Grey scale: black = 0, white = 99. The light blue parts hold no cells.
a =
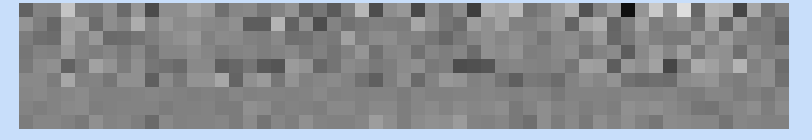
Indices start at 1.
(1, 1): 38
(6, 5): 50
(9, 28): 49
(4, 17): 52
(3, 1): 48
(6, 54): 55
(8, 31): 51
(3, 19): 53
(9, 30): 56
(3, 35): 52
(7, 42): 51
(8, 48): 51
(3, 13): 59
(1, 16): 52
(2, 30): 56
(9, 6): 56
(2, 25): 47
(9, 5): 47
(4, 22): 50
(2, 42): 67
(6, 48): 54
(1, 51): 67
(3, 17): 50
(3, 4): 63
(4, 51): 56
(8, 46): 56
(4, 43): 54
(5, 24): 54
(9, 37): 43
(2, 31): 46
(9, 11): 53
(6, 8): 56
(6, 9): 56
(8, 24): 53
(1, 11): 55
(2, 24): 44
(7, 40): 51
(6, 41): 55
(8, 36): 47
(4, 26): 44

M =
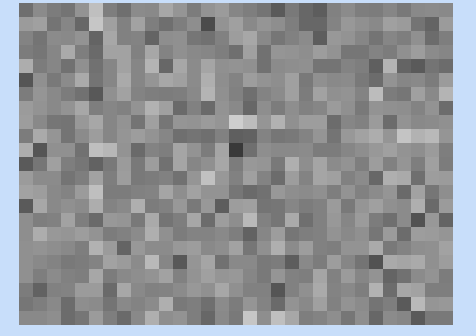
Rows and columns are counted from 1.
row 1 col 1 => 43
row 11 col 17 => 43
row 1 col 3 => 48
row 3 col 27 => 52
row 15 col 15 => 36
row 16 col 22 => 50
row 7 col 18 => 51
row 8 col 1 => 60
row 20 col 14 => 62
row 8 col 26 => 57
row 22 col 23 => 50
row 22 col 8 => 53
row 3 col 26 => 45
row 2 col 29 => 45
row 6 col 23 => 53
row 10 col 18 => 51
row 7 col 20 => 62
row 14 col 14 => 57
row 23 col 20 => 65
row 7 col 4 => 48
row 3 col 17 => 65
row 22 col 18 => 51
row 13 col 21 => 51
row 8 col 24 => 56
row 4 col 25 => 46
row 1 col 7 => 49
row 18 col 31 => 63
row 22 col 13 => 49
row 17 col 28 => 42
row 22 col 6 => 54
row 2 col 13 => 55
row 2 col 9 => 63
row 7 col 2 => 58
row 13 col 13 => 58
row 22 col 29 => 72
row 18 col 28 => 51
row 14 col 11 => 64
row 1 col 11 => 65
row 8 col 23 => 60

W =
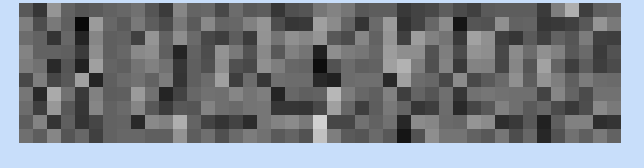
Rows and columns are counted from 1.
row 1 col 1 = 34
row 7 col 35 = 44
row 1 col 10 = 33
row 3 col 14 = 28
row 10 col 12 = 57
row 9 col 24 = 27
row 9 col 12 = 68
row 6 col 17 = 42
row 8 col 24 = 40
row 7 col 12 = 26
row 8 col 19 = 21
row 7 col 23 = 71
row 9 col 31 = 41
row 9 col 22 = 81
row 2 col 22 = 62
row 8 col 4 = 34
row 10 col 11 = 37
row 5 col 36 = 52
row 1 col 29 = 26
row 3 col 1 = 42
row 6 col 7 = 37
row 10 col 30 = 55
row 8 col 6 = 52
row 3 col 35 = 25
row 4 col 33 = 57
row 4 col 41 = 41
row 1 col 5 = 33
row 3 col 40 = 33
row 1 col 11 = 23
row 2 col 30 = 40
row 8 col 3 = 59
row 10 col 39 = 32
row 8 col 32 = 16
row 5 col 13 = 37
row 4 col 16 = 47
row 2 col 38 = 21
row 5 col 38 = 63
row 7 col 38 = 26

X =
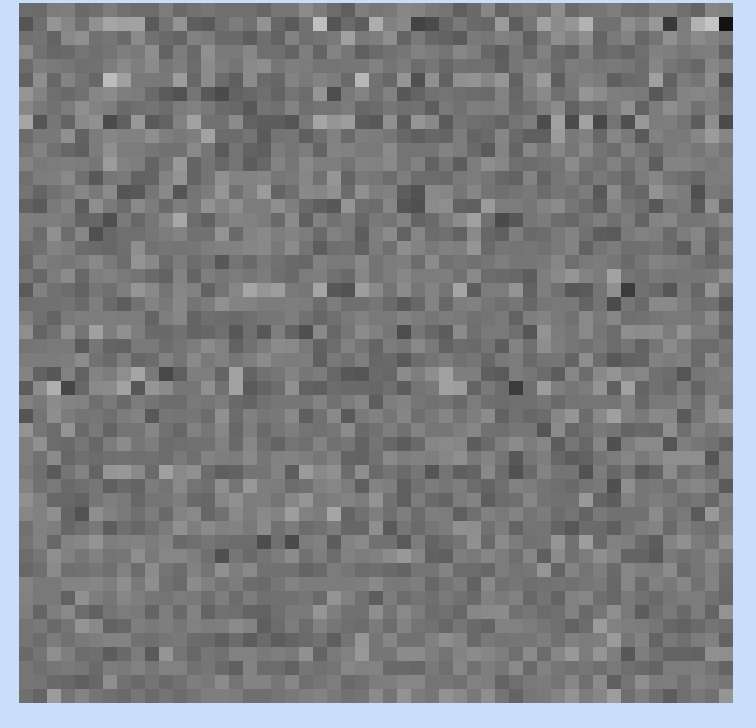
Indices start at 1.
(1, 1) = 42
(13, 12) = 57
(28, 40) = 46
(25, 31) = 38
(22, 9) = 44
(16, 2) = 48
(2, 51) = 7
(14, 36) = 45
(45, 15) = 49
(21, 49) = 40
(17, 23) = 50
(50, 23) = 47
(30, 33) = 49
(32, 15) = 50
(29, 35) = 42
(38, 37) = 45
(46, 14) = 41
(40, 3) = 55
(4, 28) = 46
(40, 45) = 39
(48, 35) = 46
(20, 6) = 49
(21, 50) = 58
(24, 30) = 40
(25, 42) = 47
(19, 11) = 42
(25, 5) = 35
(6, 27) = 40
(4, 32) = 52
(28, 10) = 58
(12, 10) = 39
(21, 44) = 23
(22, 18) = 48
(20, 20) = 41
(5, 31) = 40
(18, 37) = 46
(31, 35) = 43
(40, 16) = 46
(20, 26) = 45
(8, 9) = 43
